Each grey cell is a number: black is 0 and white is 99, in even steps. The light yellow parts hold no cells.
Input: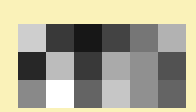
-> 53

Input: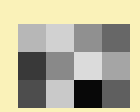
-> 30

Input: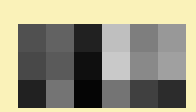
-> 13

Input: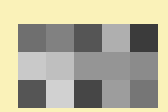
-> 33

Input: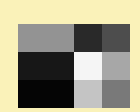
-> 2

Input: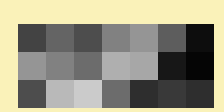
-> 30

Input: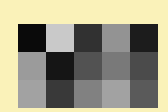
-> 63

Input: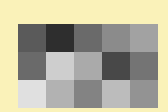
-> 87
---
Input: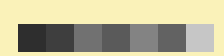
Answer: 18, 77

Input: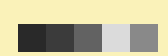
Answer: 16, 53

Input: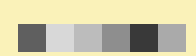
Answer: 37, 66

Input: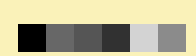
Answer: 0, 54

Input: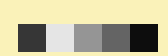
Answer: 21, 5

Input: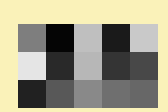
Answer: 49, 40

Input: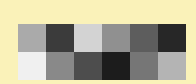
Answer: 66, 70

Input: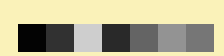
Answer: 1, 46

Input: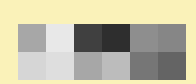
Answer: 65, 39
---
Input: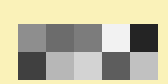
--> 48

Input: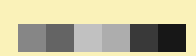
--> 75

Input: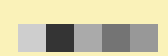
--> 66

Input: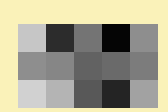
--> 45

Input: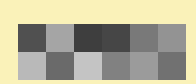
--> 24

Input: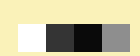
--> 4

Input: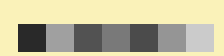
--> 32

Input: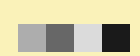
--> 85

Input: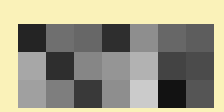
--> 40
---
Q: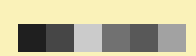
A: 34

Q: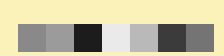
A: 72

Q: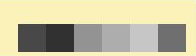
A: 77

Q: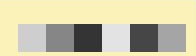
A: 27

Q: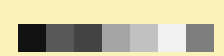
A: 75

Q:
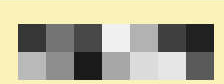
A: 69
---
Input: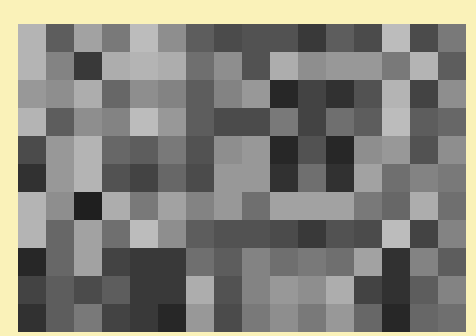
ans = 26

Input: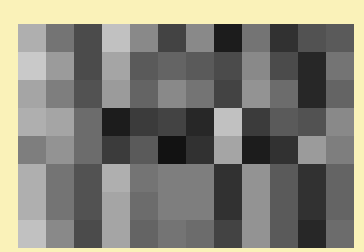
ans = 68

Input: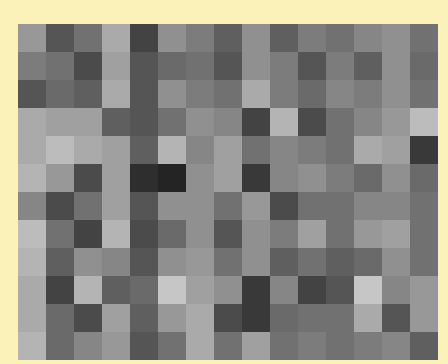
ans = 66

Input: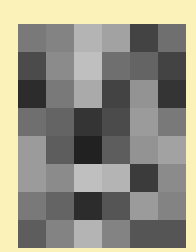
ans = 47

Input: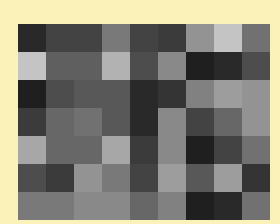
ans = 30

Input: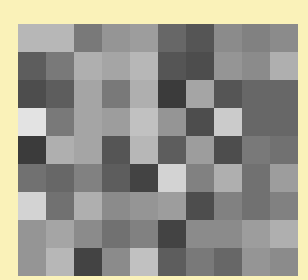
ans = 58
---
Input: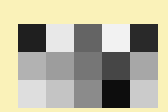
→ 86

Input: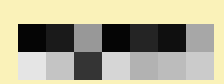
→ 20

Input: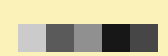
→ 79

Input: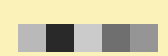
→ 72

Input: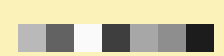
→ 97

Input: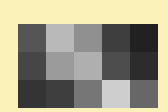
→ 20

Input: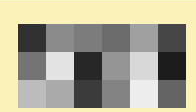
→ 66
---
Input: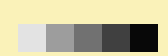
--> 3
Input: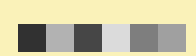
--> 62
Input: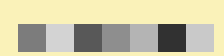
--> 78
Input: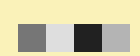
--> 70
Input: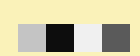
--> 35
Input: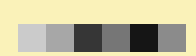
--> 54
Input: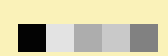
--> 50
